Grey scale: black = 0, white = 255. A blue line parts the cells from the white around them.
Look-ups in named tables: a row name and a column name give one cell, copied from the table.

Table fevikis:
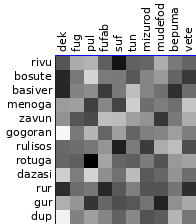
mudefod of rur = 84
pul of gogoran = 180
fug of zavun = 85
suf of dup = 98
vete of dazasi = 110
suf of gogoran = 159
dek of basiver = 38
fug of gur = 150

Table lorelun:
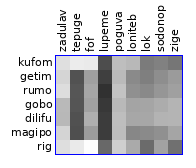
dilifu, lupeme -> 60
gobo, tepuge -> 85
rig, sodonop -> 162
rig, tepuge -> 234
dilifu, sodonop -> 179
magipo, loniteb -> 135
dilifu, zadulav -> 184
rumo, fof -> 166
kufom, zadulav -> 223
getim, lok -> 127
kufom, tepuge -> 236
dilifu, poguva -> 190
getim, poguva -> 186
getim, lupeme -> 63
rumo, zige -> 160
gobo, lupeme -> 56
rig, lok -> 107
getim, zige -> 155
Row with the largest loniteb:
kufom

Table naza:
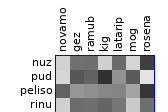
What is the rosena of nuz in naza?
63
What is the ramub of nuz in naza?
111
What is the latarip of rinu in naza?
118
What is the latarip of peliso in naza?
131
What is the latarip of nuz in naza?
106
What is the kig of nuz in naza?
208
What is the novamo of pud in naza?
214
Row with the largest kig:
nuz

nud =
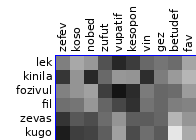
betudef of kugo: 230
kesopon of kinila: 148
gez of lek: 117
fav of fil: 131
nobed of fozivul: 161
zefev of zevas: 52
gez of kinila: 125
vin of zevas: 92
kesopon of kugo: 75
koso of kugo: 62
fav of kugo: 170
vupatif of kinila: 151
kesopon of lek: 60
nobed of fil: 151
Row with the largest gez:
kinila

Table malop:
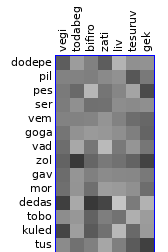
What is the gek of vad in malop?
118
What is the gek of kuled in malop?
154
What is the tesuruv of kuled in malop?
105
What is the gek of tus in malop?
64
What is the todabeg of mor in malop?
148
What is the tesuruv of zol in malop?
99
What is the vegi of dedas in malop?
63
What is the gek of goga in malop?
100
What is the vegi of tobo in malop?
141
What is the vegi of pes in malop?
122
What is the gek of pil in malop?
121
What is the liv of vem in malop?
130
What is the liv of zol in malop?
113
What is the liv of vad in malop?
121
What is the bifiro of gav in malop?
128
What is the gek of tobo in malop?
156
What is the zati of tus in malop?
166
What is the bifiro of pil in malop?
127

